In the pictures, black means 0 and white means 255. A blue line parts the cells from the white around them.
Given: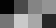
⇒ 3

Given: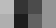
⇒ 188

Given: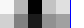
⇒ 248

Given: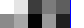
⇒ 255

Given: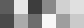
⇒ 93

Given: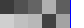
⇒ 59
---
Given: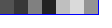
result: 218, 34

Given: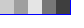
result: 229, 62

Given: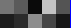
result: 195, 10

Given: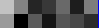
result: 194, 0

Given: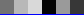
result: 217, 4

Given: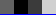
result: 208, 1

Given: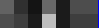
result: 190, 20

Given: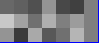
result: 200, 58
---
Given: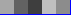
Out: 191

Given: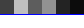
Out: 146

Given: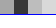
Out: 217

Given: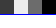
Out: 2

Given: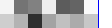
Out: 238

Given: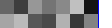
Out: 116

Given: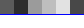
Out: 190

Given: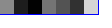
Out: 116

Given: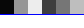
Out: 62
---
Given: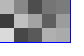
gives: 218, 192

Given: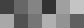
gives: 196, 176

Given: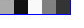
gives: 249, 170

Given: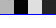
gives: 223, 182

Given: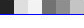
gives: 243, 222

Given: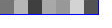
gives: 211, 182

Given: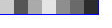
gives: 228, 204

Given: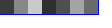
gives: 202, 164
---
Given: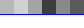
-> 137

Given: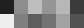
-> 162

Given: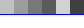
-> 210

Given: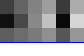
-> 86

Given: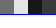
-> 23

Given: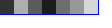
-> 152

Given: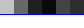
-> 68

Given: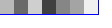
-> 164

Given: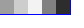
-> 129

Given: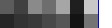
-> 19
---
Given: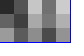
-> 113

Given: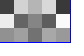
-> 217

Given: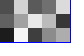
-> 112

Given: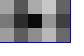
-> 199

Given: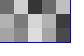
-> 108

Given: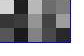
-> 108
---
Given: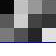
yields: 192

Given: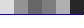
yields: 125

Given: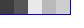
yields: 233

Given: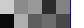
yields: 153

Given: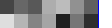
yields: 188

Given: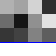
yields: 163
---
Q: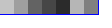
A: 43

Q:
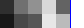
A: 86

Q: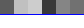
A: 57

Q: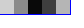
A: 9

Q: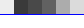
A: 97

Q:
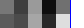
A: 166

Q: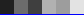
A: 177

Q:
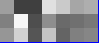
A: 100

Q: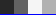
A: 98

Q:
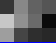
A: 69
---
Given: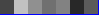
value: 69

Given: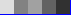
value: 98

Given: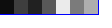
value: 33

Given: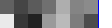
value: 55

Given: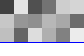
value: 80

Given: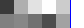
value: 77
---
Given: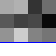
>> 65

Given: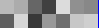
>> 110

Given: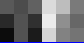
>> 235

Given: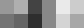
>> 136

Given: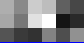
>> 254

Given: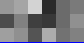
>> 56

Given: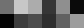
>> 46

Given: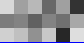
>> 131

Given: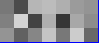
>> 54
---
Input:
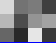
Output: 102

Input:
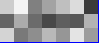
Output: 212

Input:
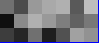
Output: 61

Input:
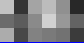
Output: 172

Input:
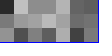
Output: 147

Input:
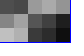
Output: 192
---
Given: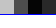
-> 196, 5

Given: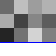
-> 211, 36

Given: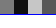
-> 198, 15

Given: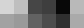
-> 213, 8

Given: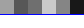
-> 202, 24

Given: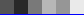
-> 234, 40

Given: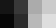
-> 222, 7
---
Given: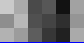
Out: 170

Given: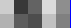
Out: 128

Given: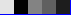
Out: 29

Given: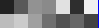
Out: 67

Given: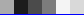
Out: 217

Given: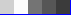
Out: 59

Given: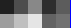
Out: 113
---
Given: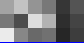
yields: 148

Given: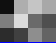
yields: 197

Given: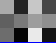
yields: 199

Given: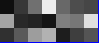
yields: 112

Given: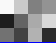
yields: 128

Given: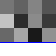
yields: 132
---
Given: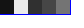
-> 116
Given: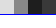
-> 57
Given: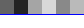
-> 186
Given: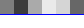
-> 103
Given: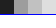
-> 222
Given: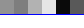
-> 89
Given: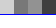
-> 63
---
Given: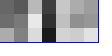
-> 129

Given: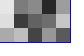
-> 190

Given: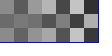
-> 99

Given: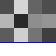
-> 207

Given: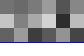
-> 155

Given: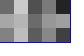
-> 189
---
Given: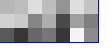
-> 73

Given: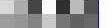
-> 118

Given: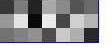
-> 70

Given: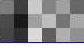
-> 189

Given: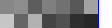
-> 80

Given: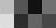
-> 45
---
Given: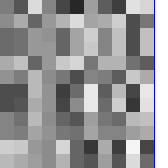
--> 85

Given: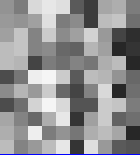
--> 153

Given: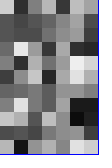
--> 134

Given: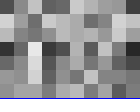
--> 164

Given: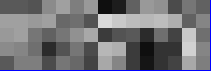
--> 67
